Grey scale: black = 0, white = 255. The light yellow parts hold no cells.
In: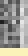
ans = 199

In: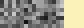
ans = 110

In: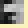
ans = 159

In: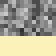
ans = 92

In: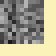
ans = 165
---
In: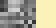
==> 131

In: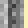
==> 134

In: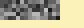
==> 98

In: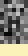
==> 62

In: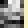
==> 66

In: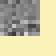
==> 139

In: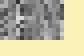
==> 76
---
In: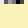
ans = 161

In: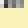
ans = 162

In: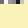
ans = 153

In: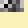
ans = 76

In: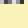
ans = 121

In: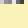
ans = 137
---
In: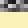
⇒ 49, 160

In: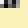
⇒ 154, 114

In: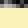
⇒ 15, 152

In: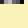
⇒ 10, 40

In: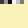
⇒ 123, 57

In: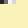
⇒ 215, 37

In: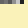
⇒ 34, 100
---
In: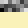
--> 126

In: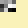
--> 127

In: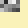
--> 142

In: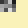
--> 151

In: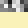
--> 208

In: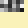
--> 183

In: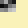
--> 37
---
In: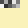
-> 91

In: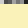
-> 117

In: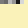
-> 147

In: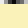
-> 85

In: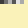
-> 85

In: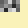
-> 191

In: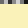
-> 209

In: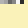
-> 133

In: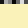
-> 103

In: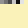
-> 197
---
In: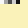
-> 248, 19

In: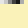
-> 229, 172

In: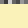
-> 125, 112

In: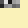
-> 83, 114

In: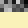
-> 166, 138

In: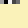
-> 162, 108

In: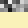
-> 81, 108
